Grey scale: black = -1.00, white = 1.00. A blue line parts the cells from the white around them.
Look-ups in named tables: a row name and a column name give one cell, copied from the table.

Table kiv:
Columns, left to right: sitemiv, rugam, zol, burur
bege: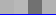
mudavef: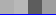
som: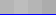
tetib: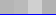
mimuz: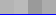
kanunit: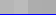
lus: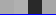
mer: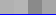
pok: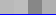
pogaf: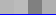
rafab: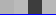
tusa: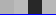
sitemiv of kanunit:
0.43
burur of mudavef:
0.24
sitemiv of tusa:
0.39
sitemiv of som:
0.42
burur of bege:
0.40
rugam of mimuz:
0.46
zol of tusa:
-0.69
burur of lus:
0.30
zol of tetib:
0.63
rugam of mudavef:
0.44
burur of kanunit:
0.35
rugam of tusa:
0.47

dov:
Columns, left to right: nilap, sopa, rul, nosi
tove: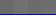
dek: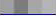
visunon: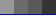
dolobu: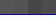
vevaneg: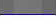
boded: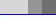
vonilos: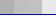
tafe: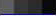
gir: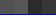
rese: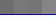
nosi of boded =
-0.12
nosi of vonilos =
0.83
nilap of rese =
-0.14
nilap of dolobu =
-0.33
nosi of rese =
0.04
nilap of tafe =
-0.26
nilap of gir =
-0.36
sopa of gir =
-0.32
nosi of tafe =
-0.92
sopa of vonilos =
0.50
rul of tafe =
-0.66
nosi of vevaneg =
-0.18
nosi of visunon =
-0.59
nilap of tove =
-0.17
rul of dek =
0.30
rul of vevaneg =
-0.08
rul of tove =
-0.15

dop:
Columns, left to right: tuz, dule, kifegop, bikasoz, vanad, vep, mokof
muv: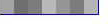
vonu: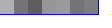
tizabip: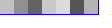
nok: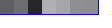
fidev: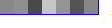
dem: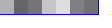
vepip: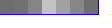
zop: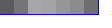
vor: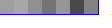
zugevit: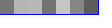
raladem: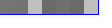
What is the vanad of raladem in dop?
-0.12
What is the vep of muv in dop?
-0.03
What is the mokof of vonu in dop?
-0.02
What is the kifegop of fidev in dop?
-0.43
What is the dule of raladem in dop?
-0.10
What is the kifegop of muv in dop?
-0.02
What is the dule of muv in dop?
-0.13
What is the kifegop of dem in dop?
-0.08
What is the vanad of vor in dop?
0.18
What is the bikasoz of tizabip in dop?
0.58
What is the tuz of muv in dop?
0.28
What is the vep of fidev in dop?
-0.34
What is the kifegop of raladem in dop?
0.50
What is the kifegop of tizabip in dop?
-0.22
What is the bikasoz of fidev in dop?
0.55
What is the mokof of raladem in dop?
0.50
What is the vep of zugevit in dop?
0.05
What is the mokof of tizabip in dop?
0.41

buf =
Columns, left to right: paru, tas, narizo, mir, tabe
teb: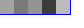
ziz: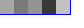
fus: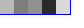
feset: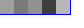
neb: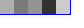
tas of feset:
-0.05
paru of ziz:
0.31
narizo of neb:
0.15
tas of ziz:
-0.04
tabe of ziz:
0.51
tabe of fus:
0.71
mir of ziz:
-0.56
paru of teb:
0.28
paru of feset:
0.25
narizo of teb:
0.15
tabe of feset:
0.44
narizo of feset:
0.14
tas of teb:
-0.05
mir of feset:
-0.51
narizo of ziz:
0.15
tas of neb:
-0.04

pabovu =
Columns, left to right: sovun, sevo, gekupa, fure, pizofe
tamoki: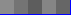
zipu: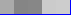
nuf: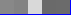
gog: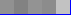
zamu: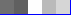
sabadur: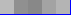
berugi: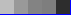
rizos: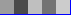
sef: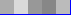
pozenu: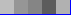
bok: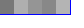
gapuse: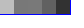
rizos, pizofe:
0.60
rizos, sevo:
-0.42
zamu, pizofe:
0.68
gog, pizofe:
0.52
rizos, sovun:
0.22
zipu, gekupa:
0.06
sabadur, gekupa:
0.07
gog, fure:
0.10
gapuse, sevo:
-0.06
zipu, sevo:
0.04
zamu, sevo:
-0.25
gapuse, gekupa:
-0.05
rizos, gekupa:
0.50
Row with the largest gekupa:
zamu

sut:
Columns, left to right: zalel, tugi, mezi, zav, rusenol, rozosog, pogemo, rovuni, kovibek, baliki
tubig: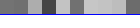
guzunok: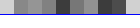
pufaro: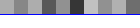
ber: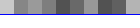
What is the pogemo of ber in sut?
0.19
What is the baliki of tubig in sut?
-0.15
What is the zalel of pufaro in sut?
0.36
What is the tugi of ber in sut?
0.05
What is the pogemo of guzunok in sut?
0.14
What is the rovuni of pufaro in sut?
0.14
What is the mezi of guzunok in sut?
0.17
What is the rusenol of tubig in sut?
0.53
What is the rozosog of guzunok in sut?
-0.07
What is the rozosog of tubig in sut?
-0.11
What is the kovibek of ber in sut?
-0.25
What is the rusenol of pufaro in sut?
0.14
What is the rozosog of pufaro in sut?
-0.58
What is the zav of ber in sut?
-0.01
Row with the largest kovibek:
tubig

